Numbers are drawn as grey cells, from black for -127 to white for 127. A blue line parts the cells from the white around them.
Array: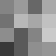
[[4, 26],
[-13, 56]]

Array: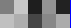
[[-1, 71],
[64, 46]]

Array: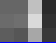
[[-25, -25],
[-20, -16]]

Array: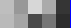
[[62, 24],
[58, 37]]

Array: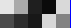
[[101, 42],
[-52, -82]]

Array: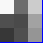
[[120, -19],
[-48, -53]]

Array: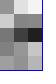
[[20, 97],
[77, 5]]

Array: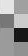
[[100, 32],
[-8, 75]]
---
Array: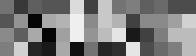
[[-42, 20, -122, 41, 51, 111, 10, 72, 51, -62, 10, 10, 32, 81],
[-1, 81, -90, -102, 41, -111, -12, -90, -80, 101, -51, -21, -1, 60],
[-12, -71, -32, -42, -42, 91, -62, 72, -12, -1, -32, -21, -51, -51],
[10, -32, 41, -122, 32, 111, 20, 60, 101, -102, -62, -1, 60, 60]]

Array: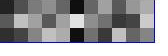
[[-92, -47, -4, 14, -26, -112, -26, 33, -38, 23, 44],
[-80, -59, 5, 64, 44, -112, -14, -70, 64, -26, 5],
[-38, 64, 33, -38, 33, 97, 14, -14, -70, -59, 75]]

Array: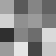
[[27, 101, -58, 71],
[-80, 5, -18, 90],
[37, -38, 5, -29],
[81, 16, 27, -6]]

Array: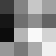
[[-105, -16, 13, -27],
[24, -6, 43, 112],
[-66, 4, 71, 33],
[-115, 53, 121, 83]]

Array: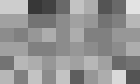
[[77, 77, -72, -61, -22, 67, 45, -43, -22, 99],
[33, 33, -12, -12, 12, 33, 23, -12, 0, 55],
[33, 33, 0, 0, 12, 23, 12, 0, 12, 45],
[12, 0, 23, 45, 12, 45, 0, 0, 23, 23],
[-12, 55, 45, 23, 45, 33, 55, 33, -22, -12],
[55, 0, 67, 12, 67, -33, 23, 45, 89, -43]]

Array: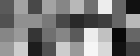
[[26, 77, -98, -46, 77, 26, 118, 89, -110, -65],
[6, 26, -74, -15, 6, -37, 109, 65, -119, -25],
[-37, 35, -55, 35, 6, 56, -15, 109, -25, -110],
[-46, 16, 16, -6, -55, -86, -74, -65, -25, 56]]

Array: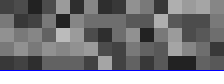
[[-61, -51, -93, -51, 27, -81, 6, -81, -71, 17, -6, -71, 47, 27, 37, 6],
[-71, -61, -81, -29, -29, -29, -61, 37, -61, -29, -71, -39, -93, -93, -29, -39],
[-6, -71, -61, -6, -93, 6, -17, -17, -17, -39, -39, 47, -39, -51, -51, -6],
[-6, 17, -6, 17, 6, 17, 27, -51, -61, -6, -29, -39, 37, 6, -17, -71],
[17, -6, 6, -29, 59, 27, -51, -81, -17, 17, -93, -6, 27, -51, -39, -17]]

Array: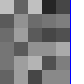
[[-28, 30, -57, 9, 9],
[-19, 30, -37, -57, -47],
[-37, 18, -19, -10, -1],
[-10, -37, 18, 18, 42],
[-10, 30, 52, -47, -1],
[64, -28, 64, -89, -57]]

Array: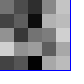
[[-60, -42, -125, 40, 59],
[-60, -33, -114, 50, 59],
[-12, -51, -81, 8, 68],
[18, -71, -12, -2, 80],
[80, 18, 29, -33, 40]]
